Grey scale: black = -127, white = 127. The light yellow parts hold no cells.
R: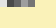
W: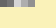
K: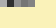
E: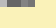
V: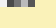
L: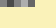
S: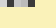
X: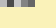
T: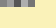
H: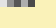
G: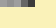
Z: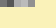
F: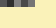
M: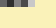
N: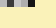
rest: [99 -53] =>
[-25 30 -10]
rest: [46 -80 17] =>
[-10 3]
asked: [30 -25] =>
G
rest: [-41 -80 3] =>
[-53 -10]
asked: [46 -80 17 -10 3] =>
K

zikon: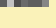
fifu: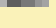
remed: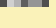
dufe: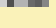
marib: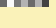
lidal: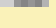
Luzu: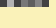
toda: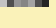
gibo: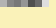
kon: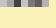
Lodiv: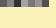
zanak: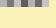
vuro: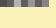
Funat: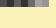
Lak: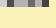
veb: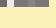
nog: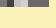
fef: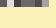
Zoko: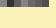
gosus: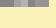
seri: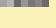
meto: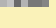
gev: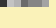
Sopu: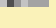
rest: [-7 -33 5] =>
[-61]
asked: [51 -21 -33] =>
dufe
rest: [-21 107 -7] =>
[-7 5 -7 -7]
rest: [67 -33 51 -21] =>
[67]
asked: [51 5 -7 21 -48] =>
gibo

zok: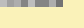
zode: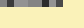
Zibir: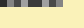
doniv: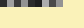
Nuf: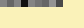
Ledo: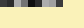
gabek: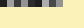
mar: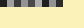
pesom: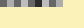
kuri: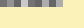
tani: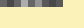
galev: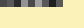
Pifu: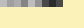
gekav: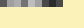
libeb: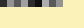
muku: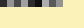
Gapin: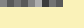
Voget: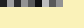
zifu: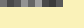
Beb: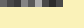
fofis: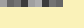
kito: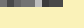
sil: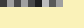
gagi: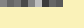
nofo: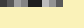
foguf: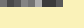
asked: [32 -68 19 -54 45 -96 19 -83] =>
mar
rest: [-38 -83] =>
[19 -54 32 -38 -96 -38]
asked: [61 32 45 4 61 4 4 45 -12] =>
zok
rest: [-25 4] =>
[-111 4 -12 -25 19 -54]
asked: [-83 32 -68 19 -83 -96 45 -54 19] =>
doniv
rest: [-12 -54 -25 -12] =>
[-12 61 -68 -54 -54]

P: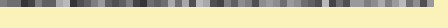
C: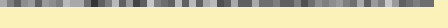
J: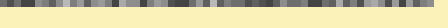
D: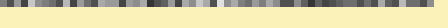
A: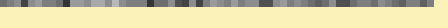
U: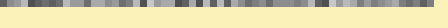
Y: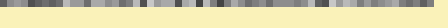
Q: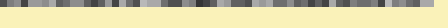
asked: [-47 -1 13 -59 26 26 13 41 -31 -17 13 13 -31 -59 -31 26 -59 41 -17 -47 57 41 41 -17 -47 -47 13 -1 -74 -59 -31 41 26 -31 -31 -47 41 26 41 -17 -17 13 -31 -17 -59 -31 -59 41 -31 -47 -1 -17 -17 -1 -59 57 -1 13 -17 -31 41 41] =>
Q
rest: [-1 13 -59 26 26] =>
[13 41 -31 -17 13 13 -31 -59 -31 26 -59 41 -17 -47 57 41 41 -17 -47 -47 13 -1 -74 -59 -31 41 26 -31 -31 -47 41 26 41 -17 -17 13 -31 -17 -59 -31 -59 41 -31 -47 -1 -17 -17 -1 -59 57 -1 13 -17 -31 41 41]
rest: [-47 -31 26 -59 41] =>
[13 71 41 -47 96 13 41 -1 -17 26 -1 41 13 -47 -47 13 -31 -74 -31 -59 -47 -31 -17 -17 -47 -17 -47 41 -31 -47 57 -17 -17 -47 13]
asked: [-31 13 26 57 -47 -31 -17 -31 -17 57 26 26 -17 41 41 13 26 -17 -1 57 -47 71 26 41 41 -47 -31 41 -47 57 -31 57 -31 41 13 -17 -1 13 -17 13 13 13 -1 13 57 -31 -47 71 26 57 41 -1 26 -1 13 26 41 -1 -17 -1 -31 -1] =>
U
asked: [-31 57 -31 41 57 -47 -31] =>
C

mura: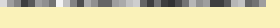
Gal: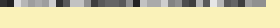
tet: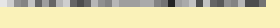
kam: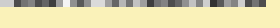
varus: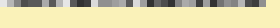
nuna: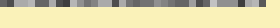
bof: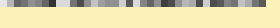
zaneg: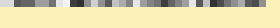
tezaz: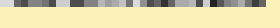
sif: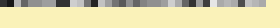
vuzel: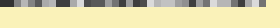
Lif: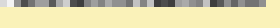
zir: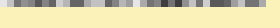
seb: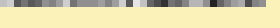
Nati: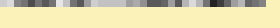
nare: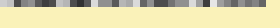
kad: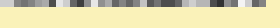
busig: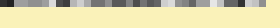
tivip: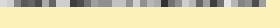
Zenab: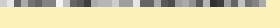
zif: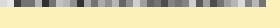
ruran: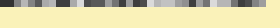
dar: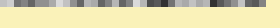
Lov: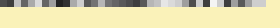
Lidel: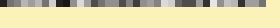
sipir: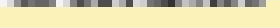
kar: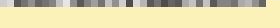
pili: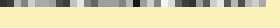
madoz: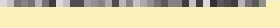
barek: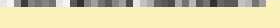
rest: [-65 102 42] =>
[54 42 -50 66 54 42]
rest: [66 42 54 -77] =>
[-38 -12 16 66 -26 -38 3]
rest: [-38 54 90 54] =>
[-12 -92 -65 -26 30 54 -26 -12 3]
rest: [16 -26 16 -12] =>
[-12 16]

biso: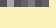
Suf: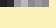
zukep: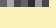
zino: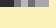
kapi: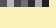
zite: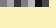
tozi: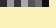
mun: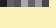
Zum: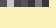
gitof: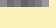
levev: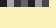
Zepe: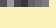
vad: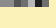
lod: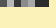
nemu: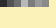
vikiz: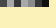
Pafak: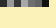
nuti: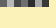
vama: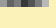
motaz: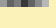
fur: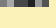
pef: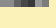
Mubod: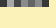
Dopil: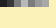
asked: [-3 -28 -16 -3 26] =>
gitof
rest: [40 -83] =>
[-83]
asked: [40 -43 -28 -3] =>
biso
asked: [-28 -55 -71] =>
pef

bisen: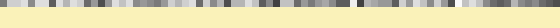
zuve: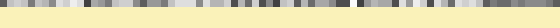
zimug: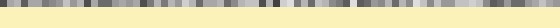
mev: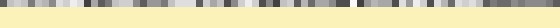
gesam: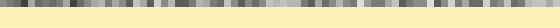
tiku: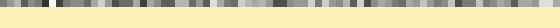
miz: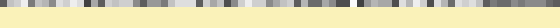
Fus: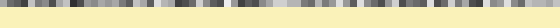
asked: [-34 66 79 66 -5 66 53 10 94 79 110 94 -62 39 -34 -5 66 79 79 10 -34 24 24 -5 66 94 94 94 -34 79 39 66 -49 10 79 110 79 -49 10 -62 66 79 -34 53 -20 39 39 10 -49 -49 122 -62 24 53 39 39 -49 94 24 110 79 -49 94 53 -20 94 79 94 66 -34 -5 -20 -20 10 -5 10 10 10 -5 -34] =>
mev
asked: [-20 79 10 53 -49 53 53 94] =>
bisen
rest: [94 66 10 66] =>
[24 24 66 66 79 66 10 -34 -20 24 -20 -20 24 39 66 39 24]
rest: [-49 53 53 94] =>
[66 -34 10 -62 66 66 -20 24 -5 24 39 10 -34 -34 110 -62 53 39 24 24 -34 79 24 94 66 10 79 24 -49 122 66 94 66 10 -20 -34 -20 53 10 -5 10 -20 -34 -49]
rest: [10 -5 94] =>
[24 -5 -5 39 66 -34 -5 10 10 94 -34 10 79 -5 39 -20 -20 79 -5 10 66 -20 -5 53 66 66 39 66]

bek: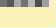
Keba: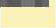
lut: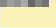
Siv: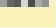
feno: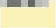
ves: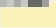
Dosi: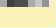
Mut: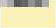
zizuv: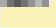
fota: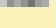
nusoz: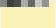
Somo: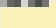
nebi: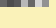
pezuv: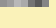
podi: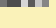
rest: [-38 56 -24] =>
[86 18]
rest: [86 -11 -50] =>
[-11]
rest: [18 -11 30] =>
[42]
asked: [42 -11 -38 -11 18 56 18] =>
zizuv
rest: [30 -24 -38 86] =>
[-50 42 18]
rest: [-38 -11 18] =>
[56 18]

